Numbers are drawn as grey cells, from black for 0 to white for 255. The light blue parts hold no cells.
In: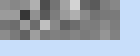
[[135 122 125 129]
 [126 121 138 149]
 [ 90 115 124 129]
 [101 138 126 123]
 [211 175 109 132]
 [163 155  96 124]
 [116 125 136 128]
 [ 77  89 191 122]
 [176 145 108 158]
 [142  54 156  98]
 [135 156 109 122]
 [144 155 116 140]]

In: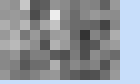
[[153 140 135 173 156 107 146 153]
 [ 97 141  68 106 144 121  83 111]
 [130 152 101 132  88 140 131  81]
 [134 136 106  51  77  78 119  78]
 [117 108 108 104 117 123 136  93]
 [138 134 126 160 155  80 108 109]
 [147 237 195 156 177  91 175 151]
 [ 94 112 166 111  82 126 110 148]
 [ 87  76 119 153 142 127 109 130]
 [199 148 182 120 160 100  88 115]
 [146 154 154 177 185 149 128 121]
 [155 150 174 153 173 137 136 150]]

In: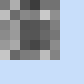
[[114 143 127 118 139 131]
 [116 201  96 104  92 188]
 [ 60 128  85  85  70 126]
 [ 82 136  82  87  82 124]
 [174 108 157 154 169 104]
 [122 190 130 139 153 198]]

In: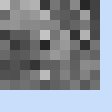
[[ 66  67  76  72 117  99 135 100 112]
 [ 38 160 119 178  47 111 139 130  89]
 [136  83 101  49 118  91  96  99 122]
 [ 84  92  87 159 153 142 119 129 104]
 [118  99 133 117 136 152  96 100  97]
 [ 54 179 133 195  37 130  95 186  86]
 [178 152 137 130 104 108  52 126 106]
 [170 144 136  90  76  91  70 106 113]
 [141 150 148  91  57  86  82  80 107]
 [195 105 146  61 115 104  71  81 118]]

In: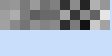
[[150 229 162]
 [177  98 201]
 [ 36 139  18]
 [140  54 124]
 [ 49 165  44]
 [128 105 138]
 [113 105 131]
 [154  94 144]
 [122 124 117]
 [151 173 137]
 [146 159 161]]

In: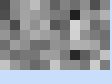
[[133 177 132 111 116 193 124]
 [ 79 143 106 123 165 135 203]
 [142 157 176 144 174  94 120]
 [110  31 213 209 176  39 142]
 [131 118 102 115 141 122 144]
 [ 97 124  85 150 146 157 197]
 [143 144 176 159 108 159 122]
 [188 156 144 172 110 118 105]
 [161 163 166 148 143 119 130]
 [137 134  74 114 157 109 152]
 [ 72  78 130 149 110 138 194]]

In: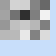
[[104 242 127 219]
 [132 127 183 130]
 [209  47 201 232]
 [211 114 192 185]
 [158 163 151 184]]
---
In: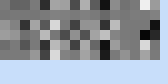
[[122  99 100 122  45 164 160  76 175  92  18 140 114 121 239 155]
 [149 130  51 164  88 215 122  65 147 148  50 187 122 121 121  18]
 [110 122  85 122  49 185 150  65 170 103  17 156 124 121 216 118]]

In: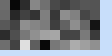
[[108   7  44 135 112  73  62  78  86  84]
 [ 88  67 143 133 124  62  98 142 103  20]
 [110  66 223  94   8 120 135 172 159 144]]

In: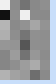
[[240 139 115 137 143]
 [181 138 146 166 147]
 [150 148  86 143 143]
 [134 143 157 171 144]]

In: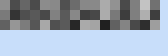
[[143  76 102  75 140 137  80 108 136 137 171 146  74 127 195 113]
 [ 97 150 124  86 168  80  90  39 170 164  32  97 132  73  46 158]]

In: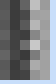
[[ 86  61  99 191 155]
 [ 87  59  89 182 158]
 [ 86  65 109 200 152]
 [ 89  59  81 171 161]]

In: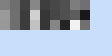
[[128 110  66 135  62  72  80 125 112]
 [152 110  60 193  54 134  36 242 112]]
